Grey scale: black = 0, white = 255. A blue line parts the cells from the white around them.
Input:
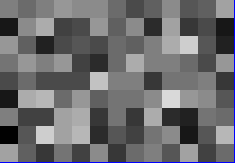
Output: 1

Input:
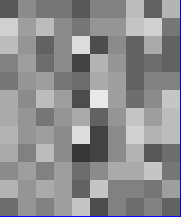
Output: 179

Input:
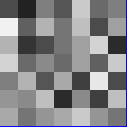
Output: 149

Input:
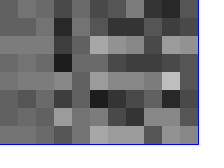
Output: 97

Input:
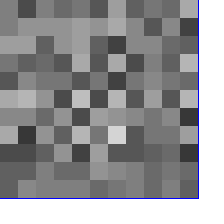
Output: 96

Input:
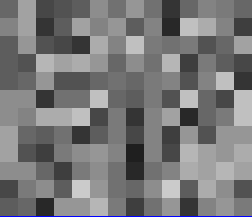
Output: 71

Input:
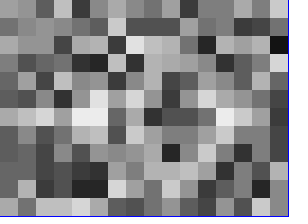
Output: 102

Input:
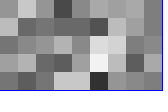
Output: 160

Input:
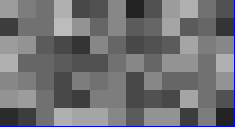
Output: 147
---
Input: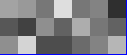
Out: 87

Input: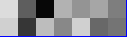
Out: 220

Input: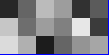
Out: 198

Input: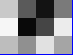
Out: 246

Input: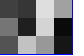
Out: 117

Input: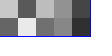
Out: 200

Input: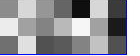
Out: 236
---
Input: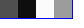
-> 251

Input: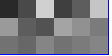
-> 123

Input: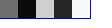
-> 38

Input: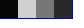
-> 119

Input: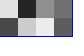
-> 236

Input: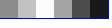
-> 77

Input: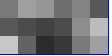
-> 122

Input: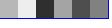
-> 78

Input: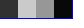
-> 151

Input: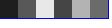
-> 179
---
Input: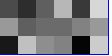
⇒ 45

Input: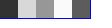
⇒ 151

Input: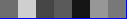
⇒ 90

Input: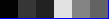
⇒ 54

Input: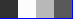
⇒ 184

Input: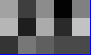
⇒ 42

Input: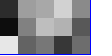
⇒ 55

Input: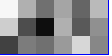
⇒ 77

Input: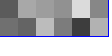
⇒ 100
